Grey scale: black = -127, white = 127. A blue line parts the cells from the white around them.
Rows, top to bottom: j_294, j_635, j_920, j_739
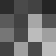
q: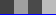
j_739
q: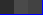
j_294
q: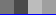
j_920
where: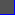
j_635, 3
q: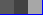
j_635
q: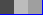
j_920
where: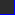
j_294, 0

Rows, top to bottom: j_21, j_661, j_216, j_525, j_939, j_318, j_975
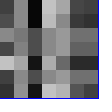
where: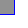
j_975, 1
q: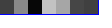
j_21
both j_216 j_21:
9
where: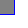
j_525, 1
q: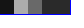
j_939

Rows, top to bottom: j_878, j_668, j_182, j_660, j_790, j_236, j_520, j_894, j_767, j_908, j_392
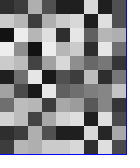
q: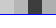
j_668
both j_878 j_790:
88
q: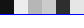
j_660
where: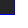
j_908, 7
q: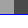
j_520

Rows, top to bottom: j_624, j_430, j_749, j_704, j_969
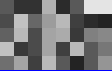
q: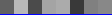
j_749
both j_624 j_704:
-38
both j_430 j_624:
-84
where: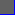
j_749, 0
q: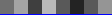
j_969
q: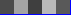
j_704
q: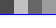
j_430

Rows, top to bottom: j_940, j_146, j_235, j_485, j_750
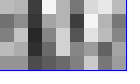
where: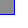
j_146, 1
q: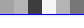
j_146
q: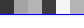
j_146
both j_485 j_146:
36
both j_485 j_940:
59

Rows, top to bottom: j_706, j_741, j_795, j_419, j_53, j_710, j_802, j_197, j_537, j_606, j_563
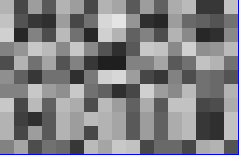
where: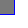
j_710, 6
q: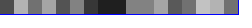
j_53
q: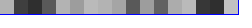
j_537
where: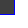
j_537, 1
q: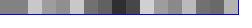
j_802
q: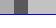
j_197

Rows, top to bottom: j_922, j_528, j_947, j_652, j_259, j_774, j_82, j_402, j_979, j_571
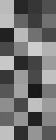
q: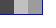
j_402
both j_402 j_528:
64

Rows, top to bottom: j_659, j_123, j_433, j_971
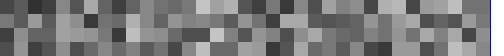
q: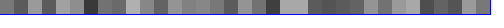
j_123
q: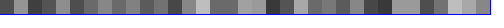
j_971
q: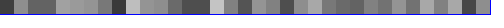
j_433
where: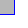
j_659, 28
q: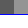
j_123
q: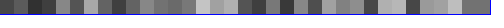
j_659

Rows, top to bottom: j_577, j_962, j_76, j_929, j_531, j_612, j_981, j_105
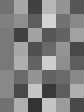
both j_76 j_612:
-28
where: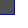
j_929, 2
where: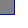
j_962, 0
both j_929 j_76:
-6

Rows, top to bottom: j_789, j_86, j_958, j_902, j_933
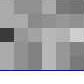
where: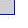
j_958, 5
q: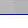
j_958
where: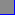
j_86, 2
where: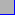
j_958, 4
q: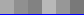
j_933
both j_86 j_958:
23

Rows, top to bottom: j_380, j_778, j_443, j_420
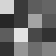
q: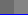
j_420
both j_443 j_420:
-77
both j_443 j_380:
-34
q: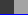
j_778

